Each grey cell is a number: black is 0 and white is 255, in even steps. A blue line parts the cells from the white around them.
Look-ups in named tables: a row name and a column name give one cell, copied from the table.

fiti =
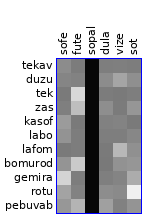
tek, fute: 216
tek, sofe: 122
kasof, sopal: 7
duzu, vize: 165
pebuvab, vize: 129
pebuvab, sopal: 7
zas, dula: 142
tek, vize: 122
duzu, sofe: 133
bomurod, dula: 121
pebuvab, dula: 160
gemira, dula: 127
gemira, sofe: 212
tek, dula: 124
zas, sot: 150
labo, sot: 135
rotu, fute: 130
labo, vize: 126
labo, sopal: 7

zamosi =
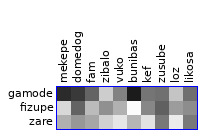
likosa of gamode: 112
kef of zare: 226
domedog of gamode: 57
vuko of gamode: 130
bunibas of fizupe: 252
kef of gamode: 117
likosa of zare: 121
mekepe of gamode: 43
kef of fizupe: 135
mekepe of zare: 176
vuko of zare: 230
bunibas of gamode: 27
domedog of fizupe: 99
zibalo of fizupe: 144
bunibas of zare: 181
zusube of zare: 120
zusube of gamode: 112
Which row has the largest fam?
fizupe

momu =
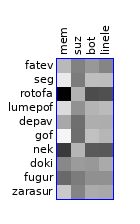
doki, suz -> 155
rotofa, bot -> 76
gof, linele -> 182
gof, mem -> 245
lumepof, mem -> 219
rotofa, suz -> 178
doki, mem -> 136
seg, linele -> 189
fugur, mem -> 105
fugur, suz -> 124
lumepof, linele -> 187
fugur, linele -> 145
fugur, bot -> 144

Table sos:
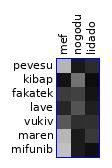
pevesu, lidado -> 44
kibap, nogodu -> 115
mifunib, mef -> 193
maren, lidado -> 57
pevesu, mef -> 181
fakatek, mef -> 60
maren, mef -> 182

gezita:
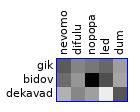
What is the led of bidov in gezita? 79
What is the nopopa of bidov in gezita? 3
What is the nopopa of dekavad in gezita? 159
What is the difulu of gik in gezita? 132
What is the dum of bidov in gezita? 164
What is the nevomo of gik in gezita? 90
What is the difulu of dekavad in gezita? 135
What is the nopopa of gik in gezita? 119
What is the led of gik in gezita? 103
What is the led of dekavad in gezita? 237
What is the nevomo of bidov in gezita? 108
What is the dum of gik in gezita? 158
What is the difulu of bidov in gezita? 150
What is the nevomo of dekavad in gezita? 177
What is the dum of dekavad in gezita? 85
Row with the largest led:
dekavad

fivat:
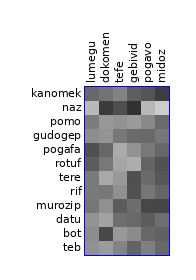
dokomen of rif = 120
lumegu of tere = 122
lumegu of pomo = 124
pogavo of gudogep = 105
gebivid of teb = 99
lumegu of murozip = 118
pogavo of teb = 128
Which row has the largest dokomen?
tere

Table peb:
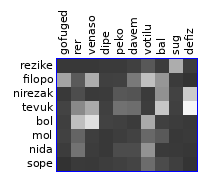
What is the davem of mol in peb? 66
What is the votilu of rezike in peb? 88
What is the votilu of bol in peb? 170
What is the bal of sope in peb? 75
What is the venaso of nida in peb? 60
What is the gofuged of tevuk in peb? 67
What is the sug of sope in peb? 63
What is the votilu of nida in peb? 147
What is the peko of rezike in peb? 58
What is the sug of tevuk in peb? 64
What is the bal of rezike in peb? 60
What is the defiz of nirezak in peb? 203
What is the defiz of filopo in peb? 51
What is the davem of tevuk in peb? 109
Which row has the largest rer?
bol

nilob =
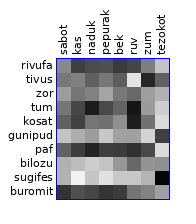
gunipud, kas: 173
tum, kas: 71
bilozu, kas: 189
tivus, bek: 93
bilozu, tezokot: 143
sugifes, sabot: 177
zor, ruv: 105
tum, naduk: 28

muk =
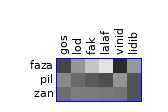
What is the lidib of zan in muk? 83
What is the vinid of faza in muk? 41
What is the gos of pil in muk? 136
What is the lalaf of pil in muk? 78
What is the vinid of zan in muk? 116
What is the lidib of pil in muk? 84
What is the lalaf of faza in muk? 227
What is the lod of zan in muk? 125
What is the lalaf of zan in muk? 121
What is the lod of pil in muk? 106
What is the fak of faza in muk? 197
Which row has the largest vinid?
pil

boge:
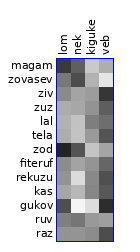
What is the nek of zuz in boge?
167
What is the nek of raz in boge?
148
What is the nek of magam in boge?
95
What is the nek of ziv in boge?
164
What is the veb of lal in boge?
110
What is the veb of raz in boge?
77
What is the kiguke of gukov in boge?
221
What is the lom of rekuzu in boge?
147
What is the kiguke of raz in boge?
140

